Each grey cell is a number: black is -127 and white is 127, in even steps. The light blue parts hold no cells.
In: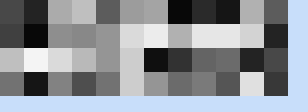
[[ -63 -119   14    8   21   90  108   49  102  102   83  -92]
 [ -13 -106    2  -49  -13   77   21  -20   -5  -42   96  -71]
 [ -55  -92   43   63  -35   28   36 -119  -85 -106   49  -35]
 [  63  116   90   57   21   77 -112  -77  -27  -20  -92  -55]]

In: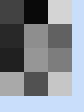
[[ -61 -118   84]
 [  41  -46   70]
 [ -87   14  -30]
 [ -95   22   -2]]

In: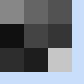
[[ -82  -98   70]
 [-111  -59  -74]
 [   7  -26  -45]]

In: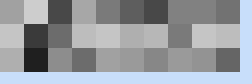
[[ 47 -96  13 -19  33  26   7  26  19 -26]
 [ 69 -69 -19  61  69  47  55  -5  69  61]
 [ 33  77 -55  39  -5 -33 -55   1   1 -13]]

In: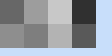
[[ 14  -1  51 -38]
 [-24  29  72 -79]]

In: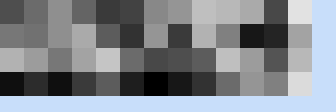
[[-112  -83 -112  -69  -35  -97 -127 -104  -77  -20   21    0   91]
 [ -49  -20   15  -27  -69  -61    8   21   63   56   42  -55   98]
 [  -8  -14   15   42  -35  -77   21  -69   50    0 -104  -91   35]
 [  50   28   -8   35   69  -20  -55  -49  -35   63   28  -43   56]]

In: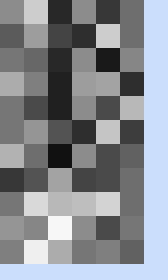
[[  -9  -53  -95   13  -53   55]
 [ -73  -45   34  -59  -53  -17]
 [  -9  -24  -87   13 -102    6]
 [  49  -17 -110   13  -53  -31]
 [  42   -1  -95   27   34  -81]
 [  21    6  119   13  -53   -9]
 [  -9   21  -45  -81   69  -67]
 [ -38   27  -59  -81   75  -17]
 [  13   75  -87   13  -73  -17]
 [  -9   90   55   61   83  -17]
 [  -1  112   42   -9   -1  -31]]

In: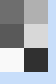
[[121 -79]
 [-17  48]
 [-38  88]]
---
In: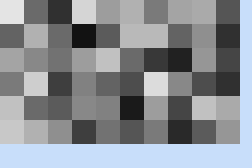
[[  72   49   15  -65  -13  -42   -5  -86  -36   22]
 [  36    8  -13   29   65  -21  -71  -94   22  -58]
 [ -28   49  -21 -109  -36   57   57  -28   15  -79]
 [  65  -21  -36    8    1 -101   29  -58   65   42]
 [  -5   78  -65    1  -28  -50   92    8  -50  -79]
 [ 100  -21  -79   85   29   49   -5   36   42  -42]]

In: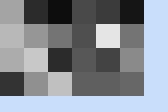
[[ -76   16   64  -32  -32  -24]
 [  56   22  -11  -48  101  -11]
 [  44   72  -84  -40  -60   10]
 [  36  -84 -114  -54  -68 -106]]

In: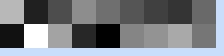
[[-110  127   35  -88 -126    5   19   41   -9]
 [  56  -95  -50   13  -16  -42  -63  -75  -22]]

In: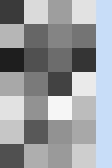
[[ 97  18 117  59]
 [-68  90  31  97]
 [-47  45  24  78]
 [ 71 -39  18  39]
 [ 52 -25   2 -11]
 [-97 -47 -18 -75]
 [ 39  -4 -62 105]]

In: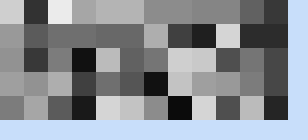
[[  79  -77  107   38   52   52   12   12    5    5  -30  -71]
 [  31   18   46  -63  -16  -42 -110   67   31   25   -3  -56]
 [  18  -71   -3 -110   59  -30  -10   79   73  -48  -10  -56]
 [  25  -36  -16  -16  -23  -23   46  -63  -96   85  -83  -83]
 [  -3   38  -36 -102   85   67   12 -116   85  -48   59  -90]]

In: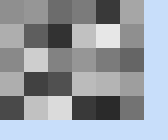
[[-54  65  91 -70 -85 -12]
 [  9  78   2  22  -4 -26]
 [ 15  22 -19  -4 -70  38]
 [ 46 -62 -47  59  52  30]
 [ 46 -33 -77  65 103  15]]

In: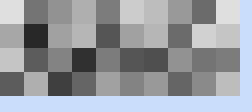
[[ 39 -87  33  54 -41  33  54 -19  81  69]
 [ 95 -11  18  47  -3  75  61  25 -19  95]
 [ 69 -35   3 -79  -3 -41 -49  18 -11  -3]
 [-35  47 -63 -27  33   3  25 -27  10  61]]
